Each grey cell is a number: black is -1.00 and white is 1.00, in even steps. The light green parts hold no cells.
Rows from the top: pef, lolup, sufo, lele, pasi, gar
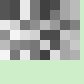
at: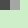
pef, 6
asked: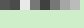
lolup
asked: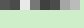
pef
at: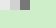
sufo, 1

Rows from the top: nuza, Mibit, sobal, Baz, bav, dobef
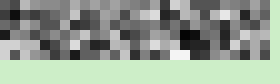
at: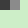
dobef, 21
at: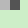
nuza, 19
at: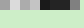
bav, 15
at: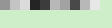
Mibit, 14

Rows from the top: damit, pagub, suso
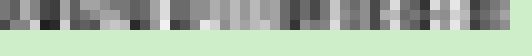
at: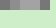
pagub, 9
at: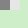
suso, 20
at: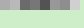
pagub, 39
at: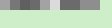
pagub, 12

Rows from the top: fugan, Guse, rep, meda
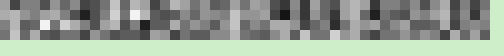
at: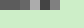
rep, 42
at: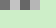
fugan, 11
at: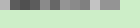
Guse, 15
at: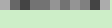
meda, 36
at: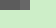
rep, 42
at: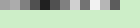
Guse, 5
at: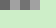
fugan, 23

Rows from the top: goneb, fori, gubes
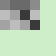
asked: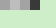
gubes
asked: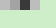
fori
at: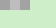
gubes, 1

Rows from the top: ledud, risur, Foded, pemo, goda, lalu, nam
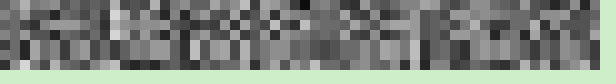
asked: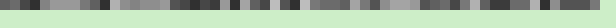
Foded
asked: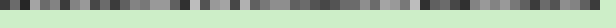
goda
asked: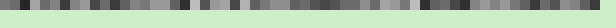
lalu
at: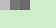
Foded, 31
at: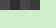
Foded, 19

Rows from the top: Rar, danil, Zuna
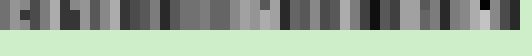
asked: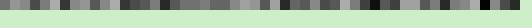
Rar
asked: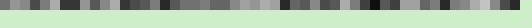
Zuna

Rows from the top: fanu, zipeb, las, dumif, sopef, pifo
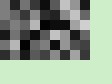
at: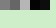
las, 2
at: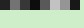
fanu, 2
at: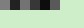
fanu, 1
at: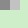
zipeb, 7

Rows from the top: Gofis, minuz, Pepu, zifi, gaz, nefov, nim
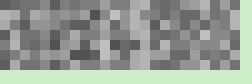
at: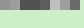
nefov, 6
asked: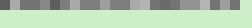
nim
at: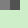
gaz, 5
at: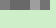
minuz, 18
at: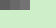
Gofis, 1
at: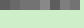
Gofis, 1
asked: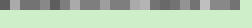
zifi

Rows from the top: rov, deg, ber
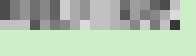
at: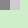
ber, 14
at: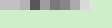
deg, 10
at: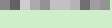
rov, 5

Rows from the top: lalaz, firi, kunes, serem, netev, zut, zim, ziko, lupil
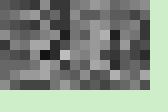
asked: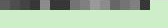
kunes
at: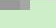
ziko, 3
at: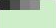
netev, 6

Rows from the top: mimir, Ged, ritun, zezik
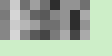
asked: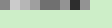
ritun
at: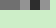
ritun, 5
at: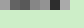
Ged, 3
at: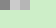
ritun, 1

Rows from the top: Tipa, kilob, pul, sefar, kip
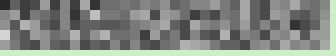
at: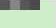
kip, 13
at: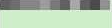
Tipa, 18
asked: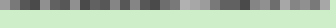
kip
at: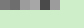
kilob, 12
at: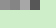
sefar, 28
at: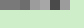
kilob, 11

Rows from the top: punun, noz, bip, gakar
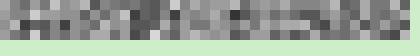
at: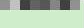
noz, 12
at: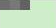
punun, 13
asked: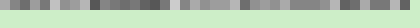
punun
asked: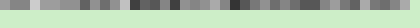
noz
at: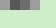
gakar, 23
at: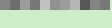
punun, 2
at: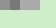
gakar, 8

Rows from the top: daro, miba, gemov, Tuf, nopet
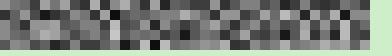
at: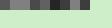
daro, 24
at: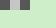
Tuf, 11

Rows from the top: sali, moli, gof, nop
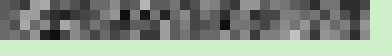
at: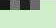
moli, 15
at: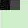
nop, 6
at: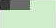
sali, 9
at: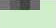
gof, 25

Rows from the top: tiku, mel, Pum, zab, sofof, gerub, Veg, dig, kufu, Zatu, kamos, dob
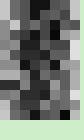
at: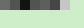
mel, 2
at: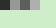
kufu, 5
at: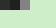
Zatu, 4
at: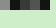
Veg, 2

